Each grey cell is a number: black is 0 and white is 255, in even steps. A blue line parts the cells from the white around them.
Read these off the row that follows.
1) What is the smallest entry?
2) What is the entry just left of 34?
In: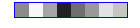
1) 34
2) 165

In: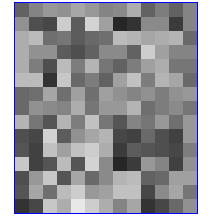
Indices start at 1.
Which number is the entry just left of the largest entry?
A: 173
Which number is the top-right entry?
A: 132
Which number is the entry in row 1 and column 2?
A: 132
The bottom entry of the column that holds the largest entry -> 232
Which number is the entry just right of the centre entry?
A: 152
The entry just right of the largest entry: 205
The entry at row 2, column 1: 145
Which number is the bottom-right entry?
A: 145
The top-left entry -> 98
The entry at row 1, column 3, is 152
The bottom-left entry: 51
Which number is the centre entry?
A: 152
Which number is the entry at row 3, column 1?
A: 173
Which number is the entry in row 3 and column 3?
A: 111
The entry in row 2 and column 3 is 71
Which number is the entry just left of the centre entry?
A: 118

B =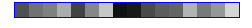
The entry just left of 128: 114
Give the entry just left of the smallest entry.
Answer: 199
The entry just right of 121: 151
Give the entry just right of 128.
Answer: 172
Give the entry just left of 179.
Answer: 100

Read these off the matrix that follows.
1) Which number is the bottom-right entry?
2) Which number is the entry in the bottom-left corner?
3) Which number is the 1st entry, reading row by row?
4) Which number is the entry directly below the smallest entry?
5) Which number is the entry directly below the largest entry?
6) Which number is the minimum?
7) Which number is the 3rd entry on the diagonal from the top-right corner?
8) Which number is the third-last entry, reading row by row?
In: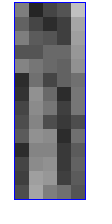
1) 84
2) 77
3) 126
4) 69
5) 165
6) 37
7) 84
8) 126

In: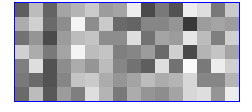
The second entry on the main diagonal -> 208
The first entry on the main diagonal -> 94
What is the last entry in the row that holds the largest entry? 208
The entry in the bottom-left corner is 106
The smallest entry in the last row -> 88
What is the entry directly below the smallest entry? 230
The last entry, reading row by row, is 237
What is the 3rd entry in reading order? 100
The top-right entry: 202
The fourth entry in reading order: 164
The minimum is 56
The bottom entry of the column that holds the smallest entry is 215
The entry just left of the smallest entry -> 149
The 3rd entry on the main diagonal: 74
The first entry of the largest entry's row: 127
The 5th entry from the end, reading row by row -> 164
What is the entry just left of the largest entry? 114
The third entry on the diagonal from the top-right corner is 188
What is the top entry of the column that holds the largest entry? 237
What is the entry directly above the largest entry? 74
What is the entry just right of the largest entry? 121
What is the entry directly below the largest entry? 215

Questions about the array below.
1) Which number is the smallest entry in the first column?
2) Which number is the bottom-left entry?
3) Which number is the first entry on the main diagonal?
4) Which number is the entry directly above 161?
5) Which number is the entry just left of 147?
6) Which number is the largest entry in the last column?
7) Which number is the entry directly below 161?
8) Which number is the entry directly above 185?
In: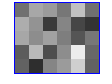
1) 92
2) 98
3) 112
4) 58
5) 173
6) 119
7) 78
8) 141

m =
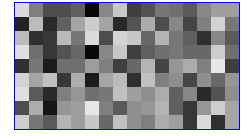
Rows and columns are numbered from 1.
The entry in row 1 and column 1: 218
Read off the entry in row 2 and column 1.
34
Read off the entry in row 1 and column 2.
127
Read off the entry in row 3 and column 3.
55
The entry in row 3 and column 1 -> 187
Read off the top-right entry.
158
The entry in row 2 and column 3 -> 41
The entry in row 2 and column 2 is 187
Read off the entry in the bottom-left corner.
205
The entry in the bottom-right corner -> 165
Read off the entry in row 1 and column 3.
77

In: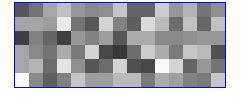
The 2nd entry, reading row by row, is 116
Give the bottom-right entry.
198
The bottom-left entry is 250
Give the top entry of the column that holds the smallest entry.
198
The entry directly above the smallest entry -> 87
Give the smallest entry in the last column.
80
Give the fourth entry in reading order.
192
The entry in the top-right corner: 143
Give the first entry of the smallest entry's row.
165
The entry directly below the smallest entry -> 211
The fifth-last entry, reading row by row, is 172
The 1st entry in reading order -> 87
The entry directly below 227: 129
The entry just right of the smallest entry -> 109
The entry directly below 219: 172
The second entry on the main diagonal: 165

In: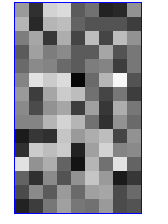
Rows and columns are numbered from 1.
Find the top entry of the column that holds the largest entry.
40
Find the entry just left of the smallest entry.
219
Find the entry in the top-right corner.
146
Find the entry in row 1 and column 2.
48
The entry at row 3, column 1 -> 125
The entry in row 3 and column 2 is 166
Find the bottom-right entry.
83
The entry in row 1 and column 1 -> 154
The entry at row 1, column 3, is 211
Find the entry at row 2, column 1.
181
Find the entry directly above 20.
34
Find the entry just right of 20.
181
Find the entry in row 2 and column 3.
181
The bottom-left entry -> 34
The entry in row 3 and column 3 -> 55
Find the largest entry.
246
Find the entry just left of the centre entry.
166
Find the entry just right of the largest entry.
83
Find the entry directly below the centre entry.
181
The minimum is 7
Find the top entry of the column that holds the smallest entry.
91
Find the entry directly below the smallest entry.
189
